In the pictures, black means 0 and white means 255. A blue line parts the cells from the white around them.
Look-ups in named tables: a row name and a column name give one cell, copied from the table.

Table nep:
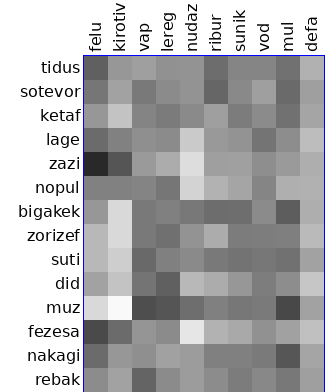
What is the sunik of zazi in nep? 160
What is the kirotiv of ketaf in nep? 195
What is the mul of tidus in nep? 113
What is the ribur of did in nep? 172
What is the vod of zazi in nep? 142
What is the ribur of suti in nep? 121
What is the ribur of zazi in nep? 159
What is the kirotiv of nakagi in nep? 151

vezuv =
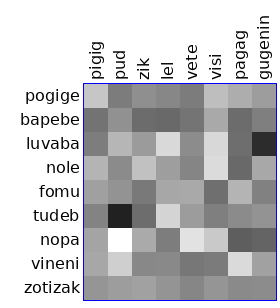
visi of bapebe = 169
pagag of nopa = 94
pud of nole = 139
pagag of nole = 105
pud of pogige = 124
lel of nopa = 125
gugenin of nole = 168
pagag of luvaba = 110
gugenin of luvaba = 44
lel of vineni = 137
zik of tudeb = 109
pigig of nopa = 164
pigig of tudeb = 131
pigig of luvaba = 125
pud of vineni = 207
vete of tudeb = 156
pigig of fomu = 160
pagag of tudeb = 139
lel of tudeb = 212
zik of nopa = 170

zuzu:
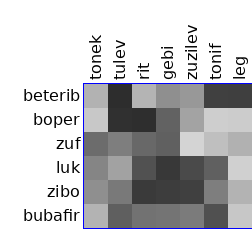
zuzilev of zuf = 212
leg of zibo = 179
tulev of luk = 162
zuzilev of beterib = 152
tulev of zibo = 121
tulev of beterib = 45
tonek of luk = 133
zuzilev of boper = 163
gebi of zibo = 61
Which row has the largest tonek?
boper

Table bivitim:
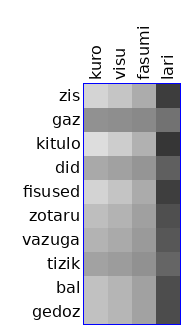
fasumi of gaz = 137
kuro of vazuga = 179
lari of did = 95
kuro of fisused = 211
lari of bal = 77
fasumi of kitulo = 177
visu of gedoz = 182

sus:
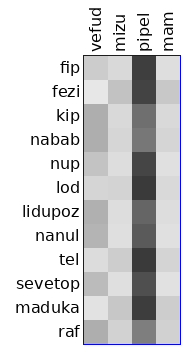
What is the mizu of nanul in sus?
223
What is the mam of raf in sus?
209
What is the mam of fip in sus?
222
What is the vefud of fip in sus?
204
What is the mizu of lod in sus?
211
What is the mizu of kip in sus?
217
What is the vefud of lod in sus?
213
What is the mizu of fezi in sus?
194
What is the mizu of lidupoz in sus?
221
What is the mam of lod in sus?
217
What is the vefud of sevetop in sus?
187
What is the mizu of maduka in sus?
199
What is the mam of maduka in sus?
205
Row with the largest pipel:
raf

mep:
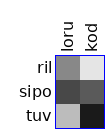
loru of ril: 136
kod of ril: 229
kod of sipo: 90
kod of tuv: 26
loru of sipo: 72
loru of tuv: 188

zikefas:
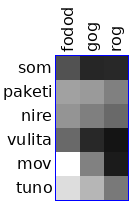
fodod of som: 82
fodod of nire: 148
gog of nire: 127
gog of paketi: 154
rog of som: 40
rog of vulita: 20
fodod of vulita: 105
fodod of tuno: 221
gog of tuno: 182
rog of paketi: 128
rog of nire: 105
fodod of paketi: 161
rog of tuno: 121

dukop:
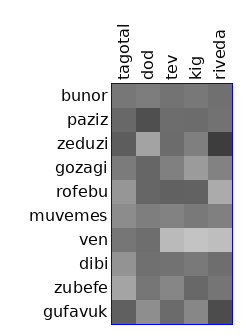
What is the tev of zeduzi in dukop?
108
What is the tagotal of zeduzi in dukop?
93
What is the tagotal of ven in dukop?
118
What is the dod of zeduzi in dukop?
163
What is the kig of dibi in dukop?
121
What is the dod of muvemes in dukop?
126
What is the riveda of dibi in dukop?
110
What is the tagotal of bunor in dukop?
119

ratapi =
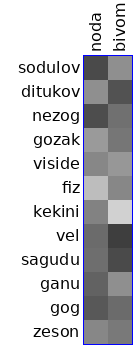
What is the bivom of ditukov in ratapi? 82
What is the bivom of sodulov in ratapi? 143
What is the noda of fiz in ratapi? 189
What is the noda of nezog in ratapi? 77
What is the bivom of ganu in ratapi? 143
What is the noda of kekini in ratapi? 130
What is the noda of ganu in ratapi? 98
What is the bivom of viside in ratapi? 151
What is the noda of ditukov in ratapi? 143
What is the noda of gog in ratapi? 88
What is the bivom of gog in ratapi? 107
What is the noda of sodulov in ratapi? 74
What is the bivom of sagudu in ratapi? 74
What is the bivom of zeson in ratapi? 121
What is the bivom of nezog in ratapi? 112
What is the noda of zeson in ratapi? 135
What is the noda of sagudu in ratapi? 110

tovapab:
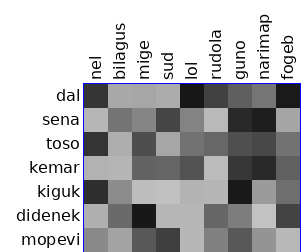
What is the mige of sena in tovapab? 133
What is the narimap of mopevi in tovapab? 148
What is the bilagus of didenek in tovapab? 106
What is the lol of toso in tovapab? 114
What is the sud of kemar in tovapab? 101
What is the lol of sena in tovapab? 131
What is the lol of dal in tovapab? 23
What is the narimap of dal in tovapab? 117
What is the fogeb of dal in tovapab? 26
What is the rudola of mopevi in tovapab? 128
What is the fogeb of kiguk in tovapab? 110
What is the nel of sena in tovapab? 182
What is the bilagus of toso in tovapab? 174
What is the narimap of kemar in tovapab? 41
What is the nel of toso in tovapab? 52
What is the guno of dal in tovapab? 95
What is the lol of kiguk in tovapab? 179
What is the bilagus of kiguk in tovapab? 140
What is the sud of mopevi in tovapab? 63
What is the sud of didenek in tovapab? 182

